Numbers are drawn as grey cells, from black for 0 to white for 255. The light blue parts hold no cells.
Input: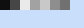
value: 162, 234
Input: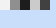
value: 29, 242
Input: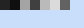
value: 64, 219
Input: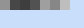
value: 82, 190
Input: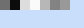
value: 250, 250
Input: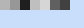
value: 191, 214
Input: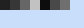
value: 194, 194
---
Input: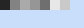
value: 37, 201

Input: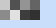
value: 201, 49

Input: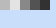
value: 186, 50

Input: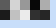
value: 91, 38

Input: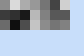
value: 140, 129

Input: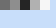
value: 110, 246

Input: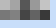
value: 186, 57

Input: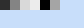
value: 46, 165
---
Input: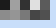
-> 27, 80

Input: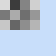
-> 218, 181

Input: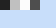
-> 34, 78

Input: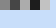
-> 134, 194

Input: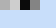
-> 177, 132

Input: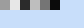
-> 157, 11

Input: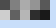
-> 76, 25

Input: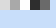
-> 219, 106

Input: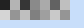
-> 34, 149

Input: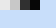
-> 233, 6
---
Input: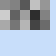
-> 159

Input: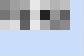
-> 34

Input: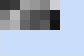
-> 79

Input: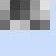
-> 99

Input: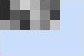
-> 186

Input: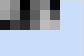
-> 93
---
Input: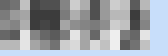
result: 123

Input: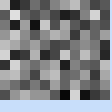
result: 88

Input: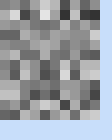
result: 173

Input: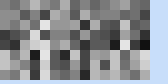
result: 142

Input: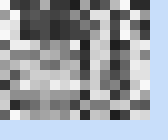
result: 154
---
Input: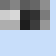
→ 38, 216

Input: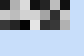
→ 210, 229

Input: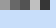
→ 83, 192

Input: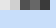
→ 81, 230

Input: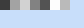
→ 130, 253

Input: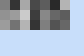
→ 61, 203

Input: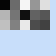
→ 16, 245

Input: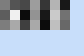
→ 147, 240
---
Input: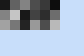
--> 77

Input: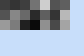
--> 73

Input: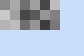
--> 61

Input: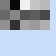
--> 154

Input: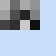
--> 202

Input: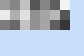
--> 95

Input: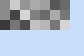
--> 118

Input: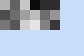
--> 130

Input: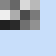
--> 112
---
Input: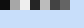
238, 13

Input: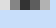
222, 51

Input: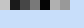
197, 5

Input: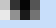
233, 5

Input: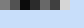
214, 11

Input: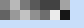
235, 22

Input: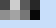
205, 7

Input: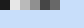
231, 27

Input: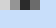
211, 43

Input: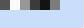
250, 19
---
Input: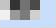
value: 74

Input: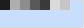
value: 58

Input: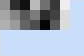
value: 17

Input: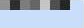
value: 46

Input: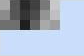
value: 42

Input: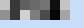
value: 16

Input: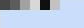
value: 70

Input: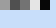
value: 80

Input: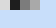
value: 124
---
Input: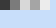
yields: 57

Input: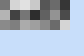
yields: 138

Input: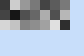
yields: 214

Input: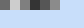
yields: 106

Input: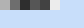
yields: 178

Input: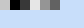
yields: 199
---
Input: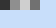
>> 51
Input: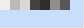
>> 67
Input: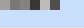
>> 131
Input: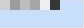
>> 189
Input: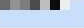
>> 75
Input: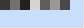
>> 213
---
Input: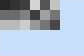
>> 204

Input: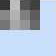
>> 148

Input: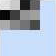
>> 114

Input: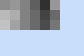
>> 130

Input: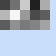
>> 122

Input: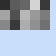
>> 173

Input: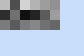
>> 123

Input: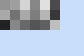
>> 105
